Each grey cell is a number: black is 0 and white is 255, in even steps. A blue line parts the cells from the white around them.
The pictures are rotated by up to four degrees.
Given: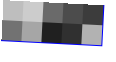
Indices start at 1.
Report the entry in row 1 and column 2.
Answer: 204
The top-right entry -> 60
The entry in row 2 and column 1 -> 114

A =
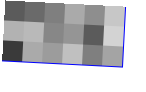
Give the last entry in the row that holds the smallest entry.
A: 164
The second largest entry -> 199
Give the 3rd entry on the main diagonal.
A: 156
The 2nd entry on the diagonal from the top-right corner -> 91
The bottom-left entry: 58
